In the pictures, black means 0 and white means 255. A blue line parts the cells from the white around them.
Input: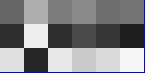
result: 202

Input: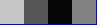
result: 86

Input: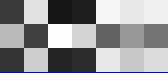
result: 232

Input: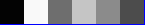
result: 197

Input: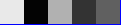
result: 177

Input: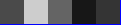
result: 100

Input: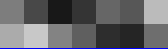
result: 45

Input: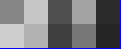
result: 63
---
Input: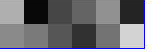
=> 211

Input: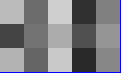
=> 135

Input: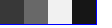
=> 22

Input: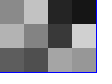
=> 151

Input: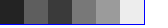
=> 237

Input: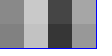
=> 152
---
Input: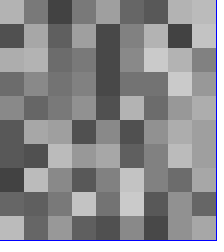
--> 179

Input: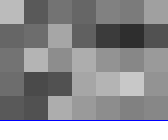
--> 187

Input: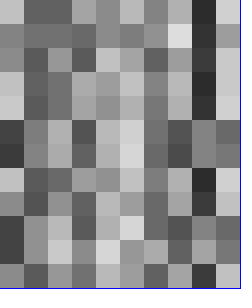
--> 193

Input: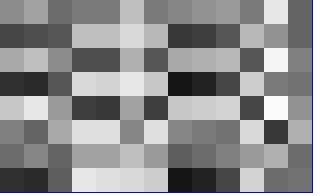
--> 140

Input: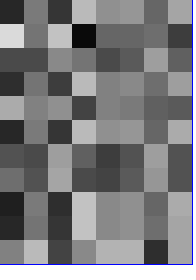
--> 39

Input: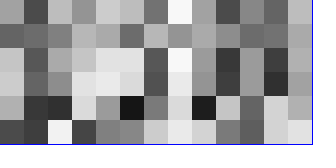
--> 162

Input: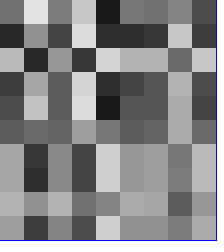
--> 113

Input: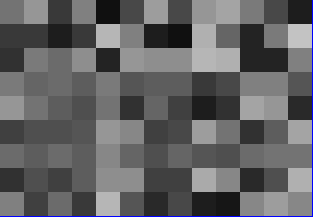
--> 115

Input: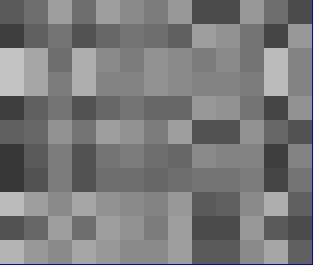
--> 90
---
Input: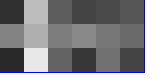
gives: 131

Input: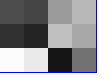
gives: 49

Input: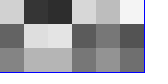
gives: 99

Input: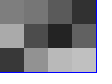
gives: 170

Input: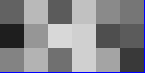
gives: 30

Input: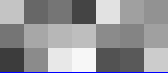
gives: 117

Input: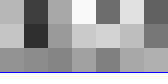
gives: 196

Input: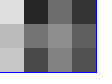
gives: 187

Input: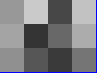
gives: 164

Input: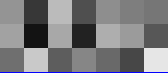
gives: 162
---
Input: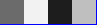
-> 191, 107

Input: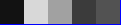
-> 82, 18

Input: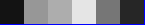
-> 38, 19

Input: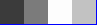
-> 194, 59

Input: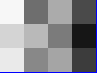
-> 74, 234

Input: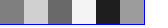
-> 156, 127

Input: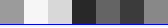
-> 136, 155

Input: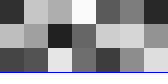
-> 40, 69

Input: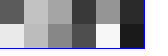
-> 42, 234
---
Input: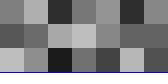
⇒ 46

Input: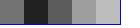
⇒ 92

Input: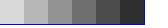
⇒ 147

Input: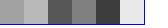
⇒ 87

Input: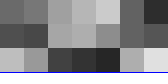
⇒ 160

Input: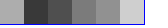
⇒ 79

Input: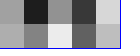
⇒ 146
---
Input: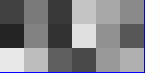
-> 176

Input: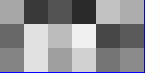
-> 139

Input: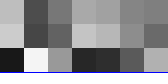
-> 177

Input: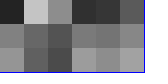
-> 162

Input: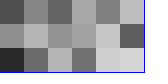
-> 214

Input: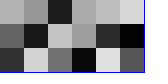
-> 86

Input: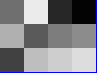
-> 221

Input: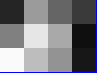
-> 23

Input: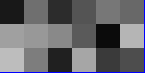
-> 77
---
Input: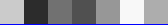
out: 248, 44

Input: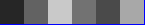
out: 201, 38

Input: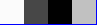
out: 251, 1

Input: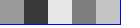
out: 231, 57

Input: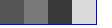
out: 218, 56

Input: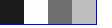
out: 254, 26

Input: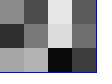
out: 232, 10

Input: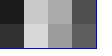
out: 216, 27

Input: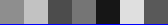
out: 223, 22

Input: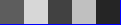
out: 215, 37
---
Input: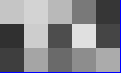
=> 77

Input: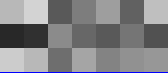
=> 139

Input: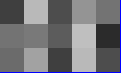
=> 92

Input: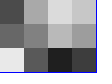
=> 185

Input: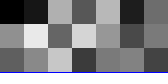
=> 101

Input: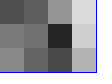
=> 37

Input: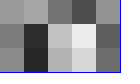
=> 194
